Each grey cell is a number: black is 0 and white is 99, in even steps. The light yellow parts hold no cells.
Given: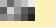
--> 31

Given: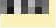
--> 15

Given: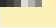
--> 69

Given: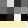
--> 95

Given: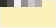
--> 77

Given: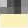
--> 28

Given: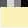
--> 51
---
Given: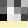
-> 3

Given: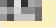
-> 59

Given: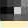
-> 19

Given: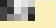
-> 26

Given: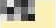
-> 89

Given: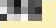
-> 23

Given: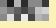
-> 53

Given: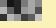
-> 19
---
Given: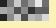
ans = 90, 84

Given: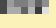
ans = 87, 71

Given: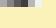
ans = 94, 71

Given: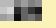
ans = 83, 77

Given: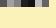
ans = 74, 62

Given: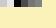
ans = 90, 79
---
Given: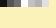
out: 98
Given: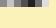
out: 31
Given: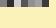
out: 33
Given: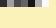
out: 39
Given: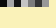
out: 76
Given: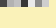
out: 21
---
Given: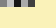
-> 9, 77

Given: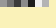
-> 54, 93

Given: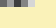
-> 24, 83

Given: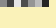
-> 30, 89

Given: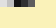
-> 8, 87

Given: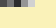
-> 17, 81

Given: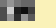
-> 12, 80

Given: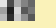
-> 83, 88

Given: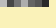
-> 67, 73
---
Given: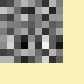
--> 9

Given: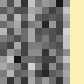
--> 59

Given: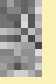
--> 62

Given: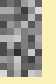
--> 49

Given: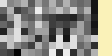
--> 81
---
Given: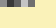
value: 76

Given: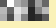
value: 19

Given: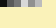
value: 56

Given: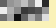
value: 48

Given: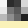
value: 40

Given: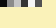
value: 95

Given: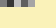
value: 37

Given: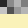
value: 59

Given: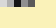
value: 56
